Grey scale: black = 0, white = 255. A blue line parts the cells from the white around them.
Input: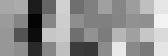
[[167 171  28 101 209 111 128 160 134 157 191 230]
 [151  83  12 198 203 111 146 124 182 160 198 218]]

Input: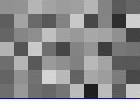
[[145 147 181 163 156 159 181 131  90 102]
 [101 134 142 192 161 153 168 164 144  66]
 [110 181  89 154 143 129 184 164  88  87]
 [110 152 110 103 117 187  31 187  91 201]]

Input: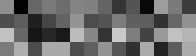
[[142   2 103 122 108 132 129 100  53  84   9 157 122  60]
 [193 102  21  39  25 187 135  51 202 125  67 153 193 181]]

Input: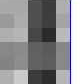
[[169 168  80  61 174]
 [174 182  70  43 186]
 [131 141  98  93 136]]

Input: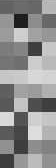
[[ 99 107 103 182]
 [155 206 161 150]
 [117 112 204 185]
 [ 95 161 155 176]
 [217  84 207 197]
 [144  62 141 130]]

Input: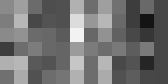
[[138 159 107  78  80 177 109 159 113  61 105  70]
 [138 146 107 104  91 242 103 146  97  72  54  70]
 [176 183  89  83 101 198 109 183  73  83  37  70]]

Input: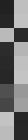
[[ 33 191]
 [186  42]
 [ 41 192]
 [ 80 152]
 [195  38]]

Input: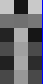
[[199  21 201]
 [ 35 176  22]
 [ 33 168  44]]

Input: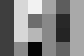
[[ 62 215 242 164  93 169]
 [ 62 215 183 136  36 169]]
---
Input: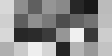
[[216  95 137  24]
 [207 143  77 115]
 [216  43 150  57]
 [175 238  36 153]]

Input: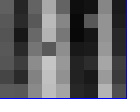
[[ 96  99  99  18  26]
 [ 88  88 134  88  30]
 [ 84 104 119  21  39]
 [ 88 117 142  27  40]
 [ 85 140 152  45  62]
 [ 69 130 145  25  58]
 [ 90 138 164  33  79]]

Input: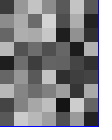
[[ 59 195  89  88]
 [140 107  78  34]
 [102 170  30  49]
 [185 109 102 178]
 [ 30  61  98  48]
 [102  89  47  68]
 [184 109 158 170]
 [ 68 167  20 100]
 [ 88 184  80  34]]

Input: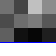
[[113 192]
 [ 75 123]
 [ 95   6]]

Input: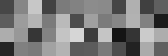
[[ 71 199 123 140  69  64]
 [ 93 180 186 160 135 129]
 [173  54 196  60  20 203]
 [ 36 122 179  92  77 171]]

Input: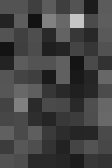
[[ 83  63  62  28]
 [ 35  18 104  75]
 [ 83  78  99  40]
 [ 19  76  36  54]
 [ 35  83  96  74]
 [ 85  63  96  37]
 [ 86  95  41  39]
 [ 67  42  72  79]
 [ 71  46  56  78]
 [ 96  94  44  38]
 [ 60  78  34  83]
 [ 82  41  38  55]]
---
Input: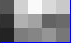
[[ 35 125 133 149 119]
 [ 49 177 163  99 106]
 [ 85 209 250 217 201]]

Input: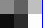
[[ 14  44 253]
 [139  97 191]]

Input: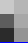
[[ 43 148]
 [ 93 168]
 [201 181]]

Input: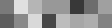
[[ 93 137 217  71 189 167 174 130]
 [122 224 181 152 152  56 109 160]]

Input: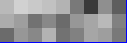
[[107 151 136 179 114 129 166 158 121]
 [172 158 114 136 107 151 166 185 129]
 [185 209 201 193 179 121  58 143  94]]

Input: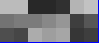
[[ 78  70 172 158 166  54  62]
 [115 123 123 136 150  62  86]
 [187 187  40  40  48 180 194]]
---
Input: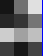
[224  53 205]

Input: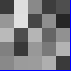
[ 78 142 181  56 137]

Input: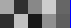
[102 144]

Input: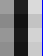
[218  18 150]

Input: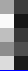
[ 60 250]

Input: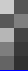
[85 88]

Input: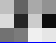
[146 204 123]

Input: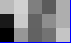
[174 142  98]
